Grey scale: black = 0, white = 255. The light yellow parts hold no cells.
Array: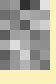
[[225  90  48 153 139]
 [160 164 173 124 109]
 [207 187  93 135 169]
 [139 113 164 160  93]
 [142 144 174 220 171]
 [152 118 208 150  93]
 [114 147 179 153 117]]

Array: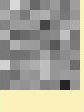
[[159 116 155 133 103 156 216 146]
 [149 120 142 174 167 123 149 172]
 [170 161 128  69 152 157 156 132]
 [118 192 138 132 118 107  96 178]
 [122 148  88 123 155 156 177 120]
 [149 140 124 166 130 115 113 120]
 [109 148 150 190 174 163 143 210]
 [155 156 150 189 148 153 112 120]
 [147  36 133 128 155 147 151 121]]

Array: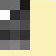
[[ 26 108 106]
 [ 61  44 252]
 [ 75  93  86]
 [ 49  64  47]
 [107 127 119]]

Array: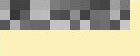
[[121 158  68  73 100 106 113 125 176 175  67  66 154]
 [ 79 176 114 111  66 141  77  84 189 185  93  54 183]
 [198  84 111 105 194 102 193 194 103 105 111 174  86]]

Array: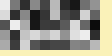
[[147 112  23  43 185  68 137  46 121 235]
 [ 98 210  56  69 190  53  21 136  46 218]
 [ 12 102 217  90  57  59  23 171 237  82]
 [ 45 237 223 146 212 184 216 196  47 154]
 [184 126 132  70  70  62  83 210  60 170]]

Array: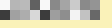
[[148 138 203 165 137 248  97 186 182 248]
 [104 194 243 142 158  60 216 173 161  60]]
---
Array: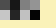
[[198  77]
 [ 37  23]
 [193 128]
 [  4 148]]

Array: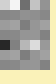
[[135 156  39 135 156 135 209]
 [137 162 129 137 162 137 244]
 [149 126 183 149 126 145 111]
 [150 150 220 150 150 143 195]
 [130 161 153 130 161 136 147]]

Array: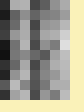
[[ 50  89  35  50  17  24  63  57  27  44]
 [162 186 147 103 119 114 151 106  98 173]
 [182 133 181 168 136 180 172 170 142 178]
 [ 75  84  87  72 104  74  88  70 100  70]
 [150 120 134 127  89 144 167 148 126  94]
 [123 173 152 174 162 124 175 155 132 145]
 [187 175 183 186 190 222 207 183 156 171]]

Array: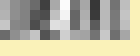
[[107 198 179 174]
 [143 135 143 143]
 [166 130 130 130]
 [196  77  86 107]
 [ 83 112  77  64]
 [124 223 192 169]
 [207 219 243 251]
 [167 105 102 117]
 [163 181 174 167]
 [115  91  58  55]
 [200 185 185 186]
 [111 124 121 115]
 [166 190 196 190]]

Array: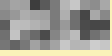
[[118 112  93 137 148]
 [100 195 189 152 164]
 [120 129 187 173 161]
 [162 106 178 164  61]
 [135  75 169 160  90]
 [163 133 122 123 122]
 [199 165 153 175 182]
 [181 187 111 112 199]
 [182  80  75  70 149]
 [205 113  71 168 141]
 [198 133  73 136 168]]

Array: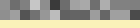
[[143 145]
 [159 110]
 [ 84 128]
 [114 198]
 [151 142]
 [188  58]
 [ 97 109]
 [100 162]
 [ 99 169]
 [157 111]
 [102 174]
 [160 129]
 [160 129]
 [ 75 127]]
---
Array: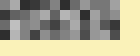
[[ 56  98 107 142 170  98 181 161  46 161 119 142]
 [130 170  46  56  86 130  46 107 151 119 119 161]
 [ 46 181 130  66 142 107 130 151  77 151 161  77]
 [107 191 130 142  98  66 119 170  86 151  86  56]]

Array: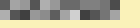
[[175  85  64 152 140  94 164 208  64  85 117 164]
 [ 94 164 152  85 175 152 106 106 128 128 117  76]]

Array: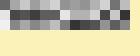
[[229  72  83  63  94  94 229 178 178 210  72 200  52]
 [240 135 167 135 158 189 125  52  72  83 147  94 135]
 [104 167 200 158 189 210 147 158 147 178 210 114 189]]

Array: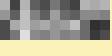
[[180  66 180  95  76 119  86  66 180 170 180]
 [149  95 192 129  95 158 107  95 138 138 129]
 [ 76 119 222 138 129 149 129 138 107  57  76]
 [ 76 170 192 158 170 149 158 192 107  48  57]]

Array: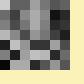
[[127  30 160 192 183  41 107]
 [107  63 137 171 137  18  41]
 [127  75 118 171 127  41  53]
 [204  97  97 160 118  85  97]
 [183 137  75 149 118  63  30]
 [  8 171 171  41  85 149  85]
 [ 30 192 149  53  53 160  75]]

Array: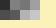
[[ 77  89 179 198]
 [ 45 128 118 159]]
